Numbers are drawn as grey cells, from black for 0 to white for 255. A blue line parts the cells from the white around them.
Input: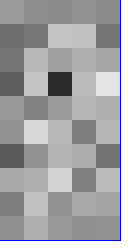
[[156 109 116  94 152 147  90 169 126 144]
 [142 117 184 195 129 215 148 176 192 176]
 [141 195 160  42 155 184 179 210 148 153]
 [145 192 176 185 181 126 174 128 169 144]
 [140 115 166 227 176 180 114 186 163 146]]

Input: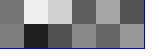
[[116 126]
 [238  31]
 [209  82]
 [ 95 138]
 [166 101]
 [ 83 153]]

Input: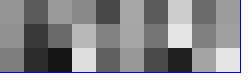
[[149 145 127]
 [ 90  57  44]
 [155 106  21]
 [137 184 222]
 [ 72 129  96]
 [168 165 152]
 [ 91 117  73]
 [205 229  33]
 [108 128 163]
 [156 159 230]]

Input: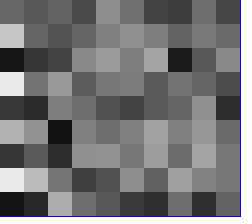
[[104 197  23 233  56 178  55 234  21]
 [ 87 101  53 115  43 147  89 186  40]
 [ 98  84  68 152 125  18  46 117 173]
 [ 75 101 137  91 111 128 143  64 109]
 [142 129 155 119  81 109 146  81  88]
 [113 143 125 124  68 129 120 142  58]
 [ 67 125 163  89  90 162 158  96  48]
 [ 61  99  28 114 102 127 108 159 111]
 [109 122  87 101 143 151 163 131  48]
 [ 70 105 137  77  46 106 119 118  99]]

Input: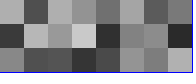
[[175  58 136]
 [ 79 183  80]
 [175 153  84]
 [147 201  53]
 [112  48  74]
 [165 130 148]
 [ 91 140 125]
 [121  42 177]]

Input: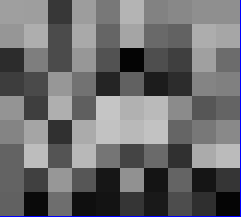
[[159 150  44  61 148 132  99  99  97]
 [158 174 126  74  62 165 189  64  10]
 [ 55  75  75 151 175  48  84 151 110]
 [157 169 151 114  95 171 184  86  15]
 [120 101  82  36 197 194 117  22  19]
 [180 165   4  97 177 185  68 145  53]
 [130 105  78  28 186 194 106  20  25]
 [136  98  63  44 139 101  48 100  77]
 [143 173 160 132  86 120 171  21  47]
 [143 166 108 128 100 137 187  53   5]]

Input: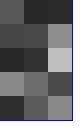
[[ 88  70  40 137  45]
 [ 40  73  50 108  91]
 [ 42 141 191  74 137]]

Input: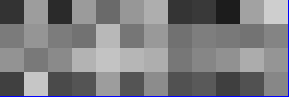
[[ 51 123 147  64]
 [157 149 121 198]
 [ 42 124 138  74]
 [155 114 179  84]
 [106 184 195 157]
 [151 118 182  84]
 [174 153 174 140]
 [ 52 113 119  81]
 [ 57 126 134  89]
 [ 28 121 145  63]
 [162 115 172  81]
 [206 132 149 135]]

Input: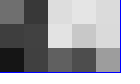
[[111  62  21]
 [ 56  65  64]
 [221 227  96]
 [229 200  77]
 [219 218 157]]
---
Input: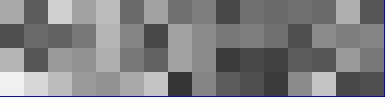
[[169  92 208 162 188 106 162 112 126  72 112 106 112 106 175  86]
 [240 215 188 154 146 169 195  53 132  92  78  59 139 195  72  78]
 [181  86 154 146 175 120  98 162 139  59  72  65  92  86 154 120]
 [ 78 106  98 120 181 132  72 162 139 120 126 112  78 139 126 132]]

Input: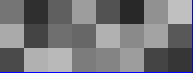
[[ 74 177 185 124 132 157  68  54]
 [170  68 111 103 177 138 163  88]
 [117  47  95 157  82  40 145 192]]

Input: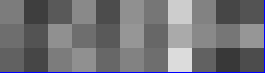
[[110  83 144 110  89 150 103 170 137 118 150]
 [ 97  70 124 144 103 130 110 220  97  56  76]
 [124  62  89 137  76 144 118 205 130  70  83]]

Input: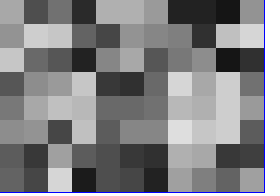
[[ 99  70 214  27  78  70  34 160 127  99 160]
 [147 206 198  99  70 147 134 127  48 192 214]
 [120 168 192 184 105 105 113 184 176 206 154]
 [ 92  56 160  92  78  56  48 176 168  56  63]
 [ 86 141 154 198  56  48 105 214 168 206 113]
 [168  78 113  42 176 176 154  34  34  21 147]
 [198 105  86  34 134 168  86 120 141  21  48]
 [141 147  70 192  92 134 134 222 198 206  92]]

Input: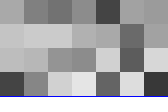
[[ 68 134 209 229 100 221  56]
 [196 203 203 177 169 106 162]
 [189 183 148 140 209  92 215]
 [169 128 114 140  68 162 155]]

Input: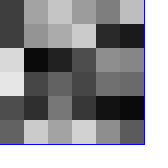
[[ 62 163 197 156 126 190]
 [ 62 148 171 203  41  26]
 [ 98 203 163 210 142  91]
 [ 77  47 119  55  18  10]
 [230  70  98  70 112 106]
 [217  10  33  77 142 134]]
